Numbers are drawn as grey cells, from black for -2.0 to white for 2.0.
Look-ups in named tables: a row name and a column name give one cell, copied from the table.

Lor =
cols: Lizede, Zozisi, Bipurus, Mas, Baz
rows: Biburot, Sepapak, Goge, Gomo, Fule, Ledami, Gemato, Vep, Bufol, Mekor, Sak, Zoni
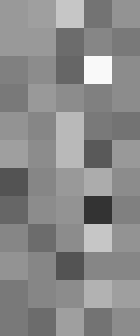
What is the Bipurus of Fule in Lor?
0.9
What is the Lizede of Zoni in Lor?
-0.1
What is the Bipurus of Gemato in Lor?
0.4
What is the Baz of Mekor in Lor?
0.1
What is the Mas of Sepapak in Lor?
0.1
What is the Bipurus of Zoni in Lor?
0.5

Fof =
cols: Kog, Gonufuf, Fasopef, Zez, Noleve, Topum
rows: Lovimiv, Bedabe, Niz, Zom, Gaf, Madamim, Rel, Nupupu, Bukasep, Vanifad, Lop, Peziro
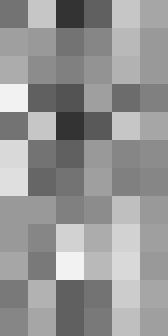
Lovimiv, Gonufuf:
1.1
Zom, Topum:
0.0
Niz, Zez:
0.3
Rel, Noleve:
0.0
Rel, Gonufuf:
-0.4
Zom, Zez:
0.5
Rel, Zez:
0.5
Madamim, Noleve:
0.1
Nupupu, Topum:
0.4
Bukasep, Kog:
0.4
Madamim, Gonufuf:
-0.2
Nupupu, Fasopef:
0.0
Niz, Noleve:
0.8
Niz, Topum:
0.4
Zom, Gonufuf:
-0.5
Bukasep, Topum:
0.5
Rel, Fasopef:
-0.2
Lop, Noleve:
1.2
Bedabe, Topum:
0.4
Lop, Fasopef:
-0.5
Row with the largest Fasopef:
Vanifad

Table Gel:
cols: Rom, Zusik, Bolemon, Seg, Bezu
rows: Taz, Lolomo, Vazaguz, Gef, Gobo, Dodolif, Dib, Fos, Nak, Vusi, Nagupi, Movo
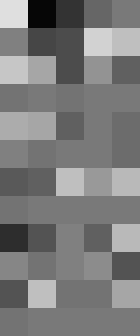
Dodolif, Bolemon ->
-0.1
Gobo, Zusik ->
0.6
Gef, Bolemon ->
-0.2
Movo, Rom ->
-0.2
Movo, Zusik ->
-0.1
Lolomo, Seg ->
1.3
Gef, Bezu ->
-0.1
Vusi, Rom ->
0.1
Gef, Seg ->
-0.1
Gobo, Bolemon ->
-0.5
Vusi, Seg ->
0.2
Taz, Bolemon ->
-1.2
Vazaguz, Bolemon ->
-0.8
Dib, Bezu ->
0.9
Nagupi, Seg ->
-0.2
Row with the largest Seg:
Lolomo

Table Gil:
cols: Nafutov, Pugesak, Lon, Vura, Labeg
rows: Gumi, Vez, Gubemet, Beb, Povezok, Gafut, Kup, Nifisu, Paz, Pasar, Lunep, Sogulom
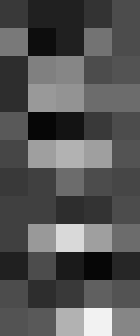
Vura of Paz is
0.5
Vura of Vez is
-0.2
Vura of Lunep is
-0.5
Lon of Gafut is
0.8
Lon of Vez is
-1.5
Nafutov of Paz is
-1.0
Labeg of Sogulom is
0.1
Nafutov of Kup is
-1.1
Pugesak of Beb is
0.4
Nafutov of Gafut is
-0.9
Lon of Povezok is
-1.7
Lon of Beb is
0.3
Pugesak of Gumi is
-1.5
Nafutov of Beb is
-1.3
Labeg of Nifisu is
-0.8

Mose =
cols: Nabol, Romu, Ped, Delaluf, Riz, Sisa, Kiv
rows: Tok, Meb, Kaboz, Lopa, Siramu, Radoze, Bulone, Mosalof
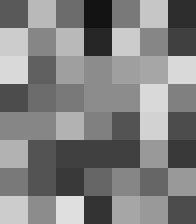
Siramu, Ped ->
0.8
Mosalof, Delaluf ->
-1.2
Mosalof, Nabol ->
1.2
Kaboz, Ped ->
0.5
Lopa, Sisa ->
1.4
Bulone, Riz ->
0.1
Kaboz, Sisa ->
0.6
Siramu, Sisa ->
1.3

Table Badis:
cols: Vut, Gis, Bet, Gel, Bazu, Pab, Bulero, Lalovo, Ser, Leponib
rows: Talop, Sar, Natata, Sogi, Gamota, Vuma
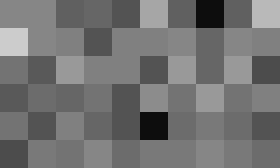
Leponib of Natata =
-0.8
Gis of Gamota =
-0.7
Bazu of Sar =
0.0
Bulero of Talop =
-0.5
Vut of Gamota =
-0.2
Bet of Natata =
0.4
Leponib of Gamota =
-0.7
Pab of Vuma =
-0.1
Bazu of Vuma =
-0.3
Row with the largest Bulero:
Natata

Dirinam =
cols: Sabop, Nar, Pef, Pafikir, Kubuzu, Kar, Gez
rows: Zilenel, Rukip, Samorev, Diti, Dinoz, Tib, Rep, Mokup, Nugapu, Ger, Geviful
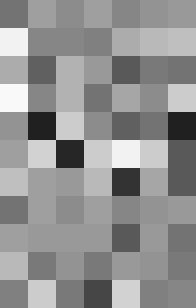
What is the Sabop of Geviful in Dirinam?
0.0
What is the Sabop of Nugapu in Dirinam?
0.5
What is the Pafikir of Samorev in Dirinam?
0.4
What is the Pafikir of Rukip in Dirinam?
0.0
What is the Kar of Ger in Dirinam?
0.3
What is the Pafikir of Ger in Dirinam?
-0.1
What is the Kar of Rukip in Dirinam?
0.9
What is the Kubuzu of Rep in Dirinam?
-1.2
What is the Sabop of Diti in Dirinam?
1.9
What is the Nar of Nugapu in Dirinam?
0.4
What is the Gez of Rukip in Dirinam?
1.0
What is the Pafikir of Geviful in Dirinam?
-0.9
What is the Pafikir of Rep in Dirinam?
0.9
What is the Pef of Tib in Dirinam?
-1.4
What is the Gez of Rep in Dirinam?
-0.6
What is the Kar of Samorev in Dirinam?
-0.1
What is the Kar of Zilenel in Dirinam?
0.3
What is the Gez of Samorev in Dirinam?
-0.2
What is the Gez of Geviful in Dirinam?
0.1

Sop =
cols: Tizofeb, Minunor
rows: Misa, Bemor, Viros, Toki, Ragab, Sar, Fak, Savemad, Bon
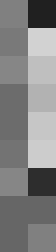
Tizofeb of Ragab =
-0.3
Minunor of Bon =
0.0
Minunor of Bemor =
1.3
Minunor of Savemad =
-0.4
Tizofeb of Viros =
0.1
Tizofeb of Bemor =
-0.1
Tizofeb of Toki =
-0.3
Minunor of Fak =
-1.3
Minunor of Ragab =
1.1

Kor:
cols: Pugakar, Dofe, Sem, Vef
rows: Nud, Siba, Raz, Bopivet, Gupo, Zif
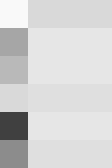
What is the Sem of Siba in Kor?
1.6
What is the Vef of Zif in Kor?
1.5
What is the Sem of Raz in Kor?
1.6
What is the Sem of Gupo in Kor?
1.6
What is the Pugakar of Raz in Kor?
0.9
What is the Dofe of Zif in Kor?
1.5
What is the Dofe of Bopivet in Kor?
1.5
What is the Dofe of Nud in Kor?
1.4
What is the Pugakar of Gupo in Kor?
-1.0
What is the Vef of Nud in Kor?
1.4
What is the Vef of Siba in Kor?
1.6
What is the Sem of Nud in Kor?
1.4
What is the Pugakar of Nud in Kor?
1.9

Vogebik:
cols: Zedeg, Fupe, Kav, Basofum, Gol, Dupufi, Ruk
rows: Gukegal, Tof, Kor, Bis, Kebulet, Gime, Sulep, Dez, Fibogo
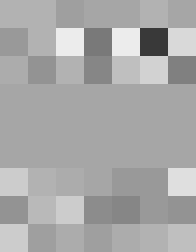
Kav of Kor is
0.8
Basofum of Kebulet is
0.6
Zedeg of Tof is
0.4
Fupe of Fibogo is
0.5
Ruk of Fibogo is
1.0
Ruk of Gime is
0.6

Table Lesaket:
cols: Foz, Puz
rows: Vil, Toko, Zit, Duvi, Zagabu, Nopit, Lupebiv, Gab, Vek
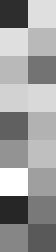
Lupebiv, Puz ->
0.5
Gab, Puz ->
-0.1
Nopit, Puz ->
1.0
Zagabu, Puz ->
0.8
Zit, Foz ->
0.9
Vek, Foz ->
0.1
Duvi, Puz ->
1.4
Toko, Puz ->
0.9
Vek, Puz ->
-0.6
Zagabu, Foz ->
-0.5
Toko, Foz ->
1.5
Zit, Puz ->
-0.2
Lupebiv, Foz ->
2.0
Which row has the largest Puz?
Vil

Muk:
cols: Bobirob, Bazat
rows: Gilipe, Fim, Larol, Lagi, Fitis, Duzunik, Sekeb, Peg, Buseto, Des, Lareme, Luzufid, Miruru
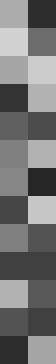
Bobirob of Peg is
-0.9
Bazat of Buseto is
-0.7
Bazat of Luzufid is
-1.0
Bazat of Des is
-1.0
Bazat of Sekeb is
-1.4
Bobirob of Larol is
0.6
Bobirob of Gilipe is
0.7
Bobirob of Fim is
1.3
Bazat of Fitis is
-0.8
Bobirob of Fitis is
-0.5
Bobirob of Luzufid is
-0.7
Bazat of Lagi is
0.8
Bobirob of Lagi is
-1.2
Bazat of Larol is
1.2

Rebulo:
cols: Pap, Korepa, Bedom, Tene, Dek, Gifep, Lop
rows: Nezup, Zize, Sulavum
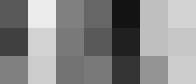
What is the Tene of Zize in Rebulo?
-0.6
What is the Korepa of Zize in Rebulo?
1.3
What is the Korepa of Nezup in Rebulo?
1.7
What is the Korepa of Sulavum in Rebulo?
1.2
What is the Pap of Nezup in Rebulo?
-0.6
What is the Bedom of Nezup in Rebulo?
0.0
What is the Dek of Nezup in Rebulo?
-1.7
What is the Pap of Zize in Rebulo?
-1.0
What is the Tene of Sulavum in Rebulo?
-0.1
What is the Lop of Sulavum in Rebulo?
1.2
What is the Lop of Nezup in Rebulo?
1.3

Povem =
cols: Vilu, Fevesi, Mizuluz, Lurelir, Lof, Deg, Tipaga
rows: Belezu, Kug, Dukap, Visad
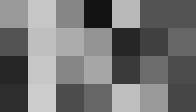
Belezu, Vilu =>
0.4
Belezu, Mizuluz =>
0.1
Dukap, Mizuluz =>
0.1
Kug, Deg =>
-1.0
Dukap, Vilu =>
-1.4
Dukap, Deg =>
-0.3
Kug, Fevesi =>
1.0
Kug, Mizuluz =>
0.7
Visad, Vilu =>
-1.3
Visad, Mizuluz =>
-0.8
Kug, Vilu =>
-0.7
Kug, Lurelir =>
0.3
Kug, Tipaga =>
-0.4
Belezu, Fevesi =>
1.1
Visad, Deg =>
0.4
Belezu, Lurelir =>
-1.7
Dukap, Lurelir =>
0.6
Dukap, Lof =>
-1.1
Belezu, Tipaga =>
-0.7
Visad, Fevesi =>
1.2
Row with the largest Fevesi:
Visad

